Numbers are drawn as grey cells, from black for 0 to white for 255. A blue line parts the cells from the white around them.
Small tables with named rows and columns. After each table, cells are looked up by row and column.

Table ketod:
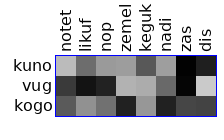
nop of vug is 34
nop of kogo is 113
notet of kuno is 187
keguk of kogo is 151
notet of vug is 58
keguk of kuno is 88
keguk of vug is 172
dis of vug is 202
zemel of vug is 178
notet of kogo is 90
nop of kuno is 154
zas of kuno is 2
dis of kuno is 31
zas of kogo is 70
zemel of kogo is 33
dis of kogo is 67
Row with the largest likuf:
kogo

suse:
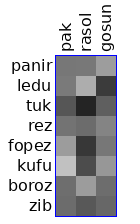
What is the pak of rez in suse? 115
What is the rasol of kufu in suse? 76
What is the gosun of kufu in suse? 151
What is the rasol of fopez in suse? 55
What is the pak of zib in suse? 108
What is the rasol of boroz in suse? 156
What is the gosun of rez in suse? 132
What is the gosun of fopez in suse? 119
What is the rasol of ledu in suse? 173
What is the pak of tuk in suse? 86
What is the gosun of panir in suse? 157
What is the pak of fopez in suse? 156
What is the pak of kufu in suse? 193
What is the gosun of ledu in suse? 59
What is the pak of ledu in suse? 122
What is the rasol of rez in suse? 108
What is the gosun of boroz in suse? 109
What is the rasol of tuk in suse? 36
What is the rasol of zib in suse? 88
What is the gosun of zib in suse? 103
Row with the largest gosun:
panir

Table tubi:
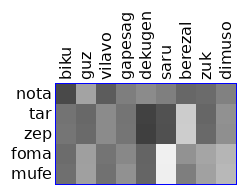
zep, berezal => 205
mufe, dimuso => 184
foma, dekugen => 100
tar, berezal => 204
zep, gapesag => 117
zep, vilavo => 139
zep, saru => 80
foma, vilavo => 116
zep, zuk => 105
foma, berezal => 146
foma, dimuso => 181
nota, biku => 73
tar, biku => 115
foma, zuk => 165
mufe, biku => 111

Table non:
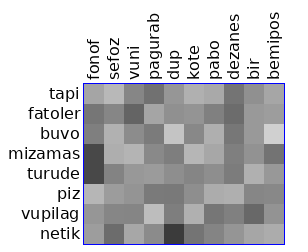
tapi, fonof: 165
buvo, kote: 136
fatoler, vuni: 100
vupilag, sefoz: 134
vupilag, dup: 126
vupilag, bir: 104
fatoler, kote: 148
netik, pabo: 132
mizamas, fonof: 72
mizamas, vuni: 180
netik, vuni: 167
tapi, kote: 176
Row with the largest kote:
mizamas

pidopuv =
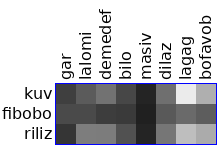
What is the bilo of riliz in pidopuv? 81
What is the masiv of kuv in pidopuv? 36
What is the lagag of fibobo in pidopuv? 106
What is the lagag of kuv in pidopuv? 235
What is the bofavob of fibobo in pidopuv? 93
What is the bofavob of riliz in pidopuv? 171

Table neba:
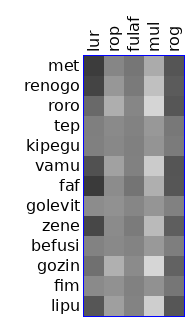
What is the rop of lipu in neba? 159
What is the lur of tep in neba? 127
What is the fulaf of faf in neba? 116
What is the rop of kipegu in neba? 136
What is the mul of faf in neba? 175
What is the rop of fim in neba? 145
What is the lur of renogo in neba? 68
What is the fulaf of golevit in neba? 134
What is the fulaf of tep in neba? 130
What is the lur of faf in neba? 58
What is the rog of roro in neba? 86
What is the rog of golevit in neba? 129

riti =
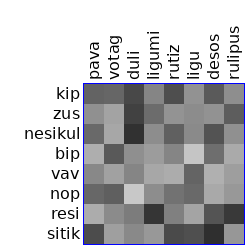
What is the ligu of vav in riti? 100
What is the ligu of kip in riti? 146
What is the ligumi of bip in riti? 156
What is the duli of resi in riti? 124
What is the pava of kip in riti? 99
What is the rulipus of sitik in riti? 151
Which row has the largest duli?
nop

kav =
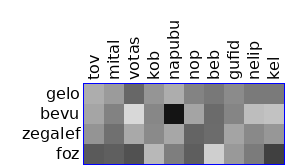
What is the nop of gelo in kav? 131
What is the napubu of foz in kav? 126
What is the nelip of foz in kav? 123
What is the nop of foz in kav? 94
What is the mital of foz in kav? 95
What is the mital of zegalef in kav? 112
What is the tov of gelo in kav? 173
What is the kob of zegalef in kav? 138
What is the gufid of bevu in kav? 133
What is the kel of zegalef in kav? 151
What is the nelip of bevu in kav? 189
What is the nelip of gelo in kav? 122
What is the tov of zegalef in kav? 148
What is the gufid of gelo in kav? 139
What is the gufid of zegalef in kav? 164
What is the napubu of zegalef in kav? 167
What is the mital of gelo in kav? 155
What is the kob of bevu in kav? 135
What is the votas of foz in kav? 81
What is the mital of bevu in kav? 130
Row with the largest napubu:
gelo

